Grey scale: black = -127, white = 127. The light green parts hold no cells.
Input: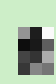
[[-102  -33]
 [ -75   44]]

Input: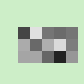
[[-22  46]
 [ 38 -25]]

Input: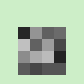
[[-30  29]
 [ 43  59]]

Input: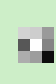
[[ 126    4]
 [  29 -115]]

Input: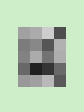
[[  8 -42]
 [ 43 -12]]

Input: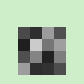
[[ 75  -9]
 [  4 -93]]

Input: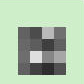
[[-34 -64]
 [ 94   6]]
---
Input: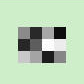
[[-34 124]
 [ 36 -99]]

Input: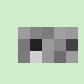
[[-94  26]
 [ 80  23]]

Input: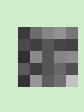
[[-63 -40]
 [ 11 -42]]

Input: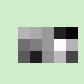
[[ -2  24]
 [-96  15]]

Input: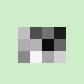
[[  51 -114]
 [ 116   38]]

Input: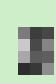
[[-54   5]
 [-36 -32]]

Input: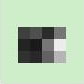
[[-101   -9]
 [ -87  -29]]
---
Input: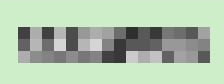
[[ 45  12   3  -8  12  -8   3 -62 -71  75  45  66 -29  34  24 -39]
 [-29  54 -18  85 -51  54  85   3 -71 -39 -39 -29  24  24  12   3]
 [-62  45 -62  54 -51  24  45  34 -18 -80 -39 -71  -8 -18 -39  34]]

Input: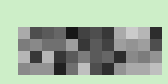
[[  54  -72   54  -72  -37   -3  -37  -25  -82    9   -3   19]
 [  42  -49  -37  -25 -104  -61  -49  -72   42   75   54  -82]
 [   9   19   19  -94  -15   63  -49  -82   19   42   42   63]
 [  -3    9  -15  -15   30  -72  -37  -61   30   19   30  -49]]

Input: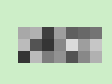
[[ 59 -44 -74   8  91  30  70]
 [ 40  49 -64  30 -32 -23 -11]
 [-74  59  -2  18 -44   8  49]]

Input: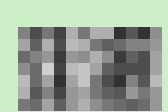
[[ 58 -20  35 -77  35  69  -8 -50 -77   2 -40  58]
 [ 47 -40   2 -59  23  35  -8 -31 -40  23  -8  23]
 [ 35 -31  47 -50  58  47  -8 -31 -20   2   2  23]
 [ 14 -20  79 -59  58  69  35 -31 -50 -50 -50  35]
 [  2 -50  -8 -59  47  -8  47  47 -77 -40 -77  14]
 [ -8 -20  35 -31  23  47  14  -8 -20 -31 -20  23]
 [-20   2  23 -68  23  14  47  14 -68 -31 -50  35]]

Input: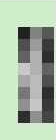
[[ 71  49 -29]
 [ 38  59 -49]
 [ 15  71 -70]
 [ -7  59 -82]
 [-29  49 -82]
 [-49  27 -70]
 [-82  15 -59]
 [-94   3 -40]]

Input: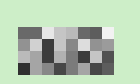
[[ 58  37 -67  49  -4 -67  69 -46]
 [ 18  81 -67  69   7  93  18  27]
 [-22 -22 103  69  58 -22 -34 114]
 [-79  37   7 -56  -4  37 -56 -34]]

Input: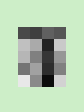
[[ 104   10 -115   82]
 [  64   42  -93   73]
 [  54    0  -73   22]
 [ -11   33  -82    0]
 [ -54  -64  -31  -42]]

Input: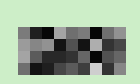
[[  36  -36  -87  -87  -76  -25 -120  -46  -25]
 [  27    6   18 -108  -46 -108   46  -76  -56]
 [  -4  -96 -120   36  -16   -4 -120  -16   18]
 [ -16 -108  -96  -56  -36  -65   78  -76    6]]

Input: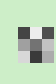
[[ 88 -69  44]
 [ 32 -12  66]
 [-59 109 -48]]
